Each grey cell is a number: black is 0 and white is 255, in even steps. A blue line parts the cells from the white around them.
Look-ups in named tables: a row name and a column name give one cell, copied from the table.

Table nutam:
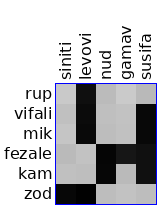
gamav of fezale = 22
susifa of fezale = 16
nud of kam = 6
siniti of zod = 7
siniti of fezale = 186
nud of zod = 189
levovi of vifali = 11
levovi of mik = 9
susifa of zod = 189
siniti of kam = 192
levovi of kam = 190
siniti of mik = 197
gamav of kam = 186
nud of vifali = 191
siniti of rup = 201
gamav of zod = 194

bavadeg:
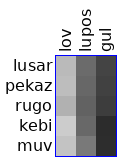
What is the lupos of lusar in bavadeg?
107
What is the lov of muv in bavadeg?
195
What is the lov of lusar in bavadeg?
186
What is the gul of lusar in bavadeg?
68
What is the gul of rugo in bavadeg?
61
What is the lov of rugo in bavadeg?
177
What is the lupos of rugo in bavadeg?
98
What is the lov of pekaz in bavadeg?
189
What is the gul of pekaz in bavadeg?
65
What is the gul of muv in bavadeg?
45
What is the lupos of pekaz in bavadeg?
103
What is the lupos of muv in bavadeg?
121
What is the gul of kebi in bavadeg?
44
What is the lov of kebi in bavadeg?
204
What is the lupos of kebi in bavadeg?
104

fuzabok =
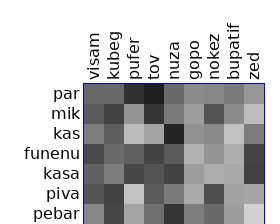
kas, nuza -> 38
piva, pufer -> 194
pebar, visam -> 135
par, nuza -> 105
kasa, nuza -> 67
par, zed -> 150
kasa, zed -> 66
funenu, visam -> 73
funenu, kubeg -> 107
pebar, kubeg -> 71
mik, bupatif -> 141
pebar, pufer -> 164
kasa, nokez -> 173
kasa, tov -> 84
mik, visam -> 90
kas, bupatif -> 192

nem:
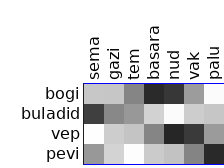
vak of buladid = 205
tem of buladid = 152
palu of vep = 155
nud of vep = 38
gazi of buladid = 136
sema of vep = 254
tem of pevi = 253
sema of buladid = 63
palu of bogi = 251
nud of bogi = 55
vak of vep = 58
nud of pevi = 194
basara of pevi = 203
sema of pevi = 152

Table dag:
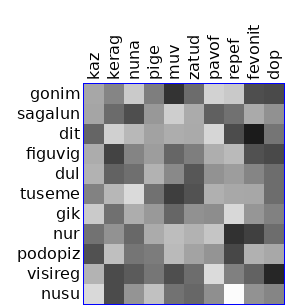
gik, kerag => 112
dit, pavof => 214
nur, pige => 171
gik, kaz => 202
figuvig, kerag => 67
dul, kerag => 98
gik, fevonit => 150
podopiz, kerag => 191

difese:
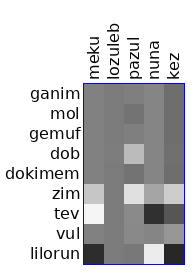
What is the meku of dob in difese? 129
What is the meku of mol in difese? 129
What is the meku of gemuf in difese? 129
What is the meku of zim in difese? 198
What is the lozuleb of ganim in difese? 123
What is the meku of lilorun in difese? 45
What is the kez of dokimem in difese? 110
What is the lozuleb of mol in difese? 123
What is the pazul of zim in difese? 224
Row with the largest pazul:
zim

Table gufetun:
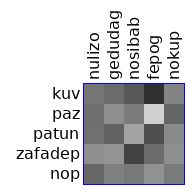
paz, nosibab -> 122
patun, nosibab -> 162
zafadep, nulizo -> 143
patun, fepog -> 79
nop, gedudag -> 127
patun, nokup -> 138
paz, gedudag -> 143
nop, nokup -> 122
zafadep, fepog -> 108
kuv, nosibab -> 88
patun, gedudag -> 97
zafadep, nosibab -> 66
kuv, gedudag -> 107
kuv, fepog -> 48
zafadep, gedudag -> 147
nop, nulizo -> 103
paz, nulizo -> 110
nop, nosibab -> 120

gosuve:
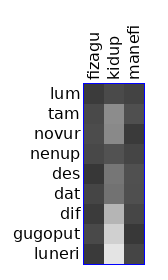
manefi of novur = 58
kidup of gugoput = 208
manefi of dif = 70
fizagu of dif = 59
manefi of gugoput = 56
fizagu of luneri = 58
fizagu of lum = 59
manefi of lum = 67
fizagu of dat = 69
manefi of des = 80
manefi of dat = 79
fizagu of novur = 76
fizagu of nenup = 72

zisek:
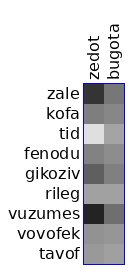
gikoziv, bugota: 128
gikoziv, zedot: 95
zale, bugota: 119
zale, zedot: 52
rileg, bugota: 161
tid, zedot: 223
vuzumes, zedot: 35
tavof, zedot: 153
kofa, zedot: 126
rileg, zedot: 161
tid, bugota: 164

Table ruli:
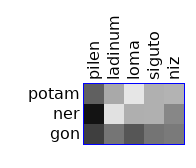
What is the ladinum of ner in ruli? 225
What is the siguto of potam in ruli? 176
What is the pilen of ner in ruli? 19
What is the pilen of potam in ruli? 96
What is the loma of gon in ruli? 86
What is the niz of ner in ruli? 135
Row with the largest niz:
potam

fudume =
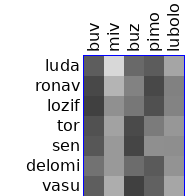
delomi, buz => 108
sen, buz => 69
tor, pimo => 123
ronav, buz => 130
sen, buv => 87
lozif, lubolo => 131
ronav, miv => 180
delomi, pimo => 90
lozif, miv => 144
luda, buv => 93
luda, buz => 105
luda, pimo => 92
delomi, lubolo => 147
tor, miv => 162
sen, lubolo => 142
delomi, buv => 114
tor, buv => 81
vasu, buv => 94
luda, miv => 216

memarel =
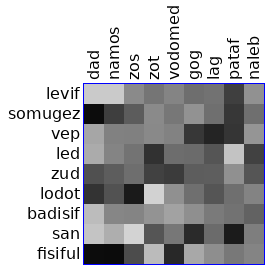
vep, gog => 55
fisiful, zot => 187
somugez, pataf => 55
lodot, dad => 51
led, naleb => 65
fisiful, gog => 168
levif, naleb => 145
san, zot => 85
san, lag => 107
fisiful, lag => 142
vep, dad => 166
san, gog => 42
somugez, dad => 12
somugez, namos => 62
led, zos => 115
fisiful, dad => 12
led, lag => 85
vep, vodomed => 130
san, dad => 196
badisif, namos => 134
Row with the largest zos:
san

